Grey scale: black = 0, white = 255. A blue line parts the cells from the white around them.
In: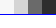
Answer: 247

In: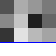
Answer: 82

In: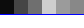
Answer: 12

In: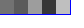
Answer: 114

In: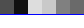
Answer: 78

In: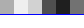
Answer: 174

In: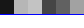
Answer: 22
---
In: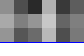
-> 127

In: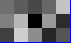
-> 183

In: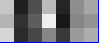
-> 49

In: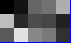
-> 41

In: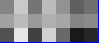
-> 187

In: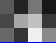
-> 167

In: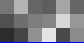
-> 110

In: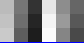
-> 110
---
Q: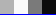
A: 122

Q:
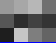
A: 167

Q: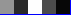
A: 76

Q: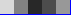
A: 130

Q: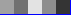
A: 142

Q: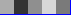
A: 143

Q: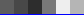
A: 120

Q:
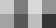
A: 190

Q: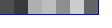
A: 175

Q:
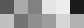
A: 214
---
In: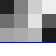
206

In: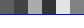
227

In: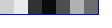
177

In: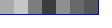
105

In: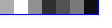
122

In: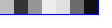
107

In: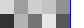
195

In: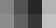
39

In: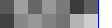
59

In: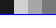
167
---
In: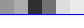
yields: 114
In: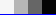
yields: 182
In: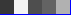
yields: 78
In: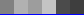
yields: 196
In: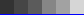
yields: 134
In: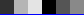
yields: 0
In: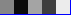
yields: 164
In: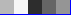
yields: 45
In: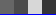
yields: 75
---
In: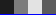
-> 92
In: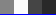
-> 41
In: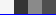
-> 79
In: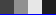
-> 31
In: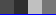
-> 119
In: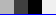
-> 240
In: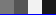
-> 25
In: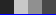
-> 72
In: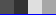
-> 167
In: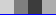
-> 173
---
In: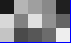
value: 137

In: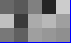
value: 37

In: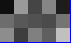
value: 134

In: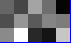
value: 110

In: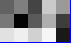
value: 202

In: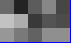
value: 135
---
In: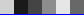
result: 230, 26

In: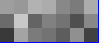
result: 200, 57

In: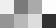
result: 253, 50

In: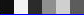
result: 243, 16

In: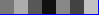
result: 194, 17

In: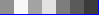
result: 248, 59

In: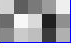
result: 247, 32
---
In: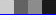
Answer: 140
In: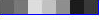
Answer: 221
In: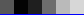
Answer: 31
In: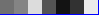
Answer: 220
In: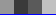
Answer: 90
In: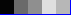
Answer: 143
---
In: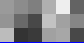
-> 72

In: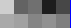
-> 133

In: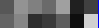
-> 45

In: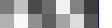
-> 145

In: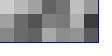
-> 83

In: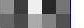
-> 171

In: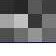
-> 54
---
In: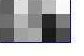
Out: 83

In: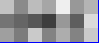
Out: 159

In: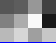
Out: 185

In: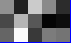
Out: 101

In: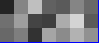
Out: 104

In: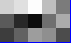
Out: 61
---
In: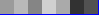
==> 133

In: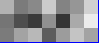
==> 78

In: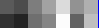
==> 76

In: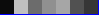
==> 81

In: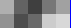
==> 99

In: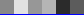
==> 136

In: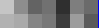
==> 91

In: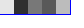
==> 120

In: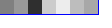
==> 153

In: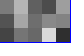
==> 76
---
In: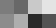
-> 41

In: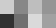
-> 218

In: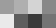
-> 58

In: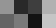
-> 19

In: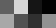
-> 48

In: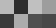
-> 79

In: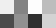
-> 47
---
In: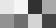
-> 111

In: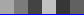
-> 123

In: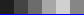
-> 68

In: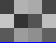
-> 156

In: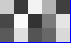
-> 223

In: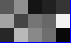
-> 185

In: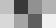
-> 165
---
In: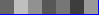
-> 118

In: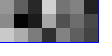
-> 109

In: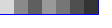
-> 118

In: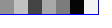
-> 145

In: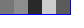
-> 119

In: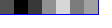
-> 123

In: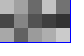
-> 133
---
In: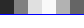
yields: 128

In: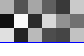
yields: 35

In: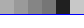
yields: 154

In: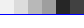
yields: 220

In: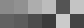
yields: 92

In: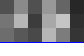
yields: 88

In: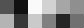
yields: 55

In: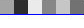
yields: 45

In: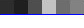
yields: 31

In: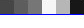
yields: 93
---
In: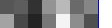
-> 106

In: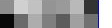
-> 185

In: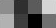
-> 91

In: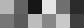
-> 111

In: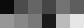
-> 114

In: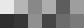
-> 93
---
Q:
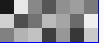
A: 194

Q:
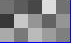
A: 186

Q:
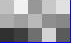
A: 111

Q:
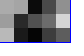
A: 5

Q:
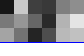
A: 36

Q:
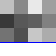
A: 199
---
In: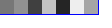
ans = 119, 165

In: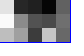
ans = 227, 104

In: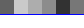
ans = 98, 119

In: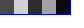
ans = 72, 11

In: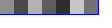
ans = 142, 114

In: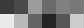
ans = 58, 205
